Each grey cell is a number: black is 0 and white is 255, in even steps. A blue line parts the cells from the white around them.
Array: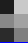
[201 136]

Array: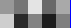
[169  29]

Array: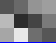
[158  68 232]

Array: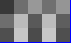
[149 188  75]

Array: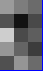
[107  18 206]

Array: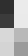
[235  59]
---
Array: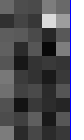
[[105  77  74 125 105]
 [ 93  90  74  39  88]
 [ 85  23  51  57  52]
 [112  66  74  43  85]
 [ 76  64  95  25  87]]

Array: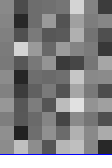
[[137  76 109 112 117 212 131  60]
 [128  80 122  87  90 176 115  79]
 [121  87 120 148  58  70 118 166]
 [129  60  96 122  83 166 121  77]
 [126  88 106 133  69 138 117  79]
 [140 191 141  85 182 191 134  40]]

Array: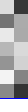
[[220  55]
 [233 170]
 [148 210]
 [137  52]]

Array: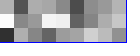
[[178  83 173 167 137  76 141 153 180]
 [ 48 175 134 100 156 164 208 187 145]]

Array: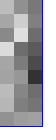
[[188 144 120]
 [137 223 109]
 [166 124  75]
 [187 134 110]
 [146 157 161]]

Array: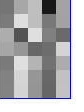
[[117 167 191  24 163]
 [173  83 223 128 106]
 [122 223 180 114 172]
 [131 211 149 102 194]]

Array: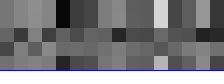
[[118 133 142 132   8  61  69 125 135  93  91 212  70  93 150  55]
 [101  58 129  63  97  75  99  96  39  75  72 105  83  80  34  40]
 [113 125 130 124  36  74  80 118 127  96  95 180  80  96 137  69]]

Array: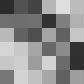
[[ 44  82  67 182 223 188]
 [185  98  79 165  97 198]
 [199 206 156 211 107  47]]

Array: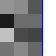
[[147 140  86]
 [193  74  67]]
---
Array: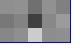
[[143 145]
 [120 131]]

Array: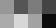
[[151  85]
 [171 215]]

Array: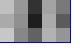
[[192 151]
 [170 144]]

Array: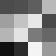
[[ 76  79]
 [159 195]]

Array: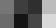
[[118  62]
 [107  21]]

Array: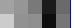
[[162 150]
 [204 146]]

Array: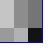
[[197 141]
 [197 141]]

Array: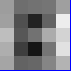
[[157 110]
 [160  80]]

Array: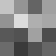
[[196 148]
 [147 220]]
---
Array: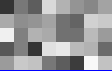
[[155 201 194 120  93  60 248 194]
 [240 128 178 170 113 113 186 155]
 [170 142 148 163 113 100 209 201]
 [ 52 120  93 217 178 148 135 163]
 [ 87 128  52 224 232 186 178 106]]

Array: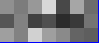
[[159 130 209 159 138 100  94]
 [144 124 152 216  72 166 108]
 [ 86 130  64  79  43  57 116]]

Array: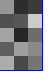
[[ 80  87 203]
 [ 94 158 137]
 [172  73 117]
 [164  38 109]
 [150  45  59]]

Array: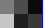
[[198  30  57]
 [125  77  10]]

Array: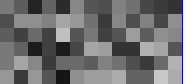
[[151  59 151  85  21 143 157 157 171  99  99 199 171]
 [ 78 143 143 129 165 151 113  59 135  78 129  71 143]
 [121 165 135  59 106 106  93 129 113  78  59 106 178]
 [ 93  65 106  65 191  85 121  65  85 157  93 143 135]
 [121  93  36  99  43 135  85  78 129 113  71  59  51]
 [121  99  28  65  28  71 165 157  51  51 178 165  85]]

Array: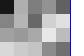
[[216 203 195 140 112]
 [161 153 168 232 188]
 [ 23 175 126 146  97]
 [132 181 104 209 224]]

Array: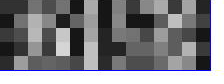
[[ 58  77 184  77 199  22 164  36 121 114  71 157  93  71  22]
 [ 22 114 178 136  30 100 157  22 136  22  22  93 191 121  65]
 [ 22  50 149  58 213  22 191  36  36 100 100 128  93 178  58]
 [ 50  50 114  77 114  22 170  22 128  58 136 170  58 164  36]
 [ 43 157  93 100  93  71 191  43 121  77  77 106 164 136  22]]

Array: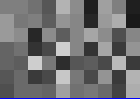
[[100  93 206 120  45  86  93  73 186  58]
 [154 120 127  93 148 134  39 154 173  25]
 [127 127 113  86 179 140  31 160 127  31]
 [ 79 106 106 100 160 113 120 106  66 173]
 [ 86 106  58  73 199 120  73 148  58 179]
 [100 113  51  73 206 134  51 166  58 148]
 [154 140  39 140  93 134 166 140  79 134]]
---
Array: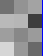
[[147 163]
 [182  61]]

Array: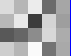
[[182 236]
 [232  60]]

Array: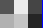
[[235  69]
 [197  37]]

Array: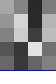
[[131  40]
 [213  41]]

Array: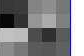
[[ 59 131]
 [ 50 150]]

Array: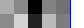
[[137   0]
 [210  34]]
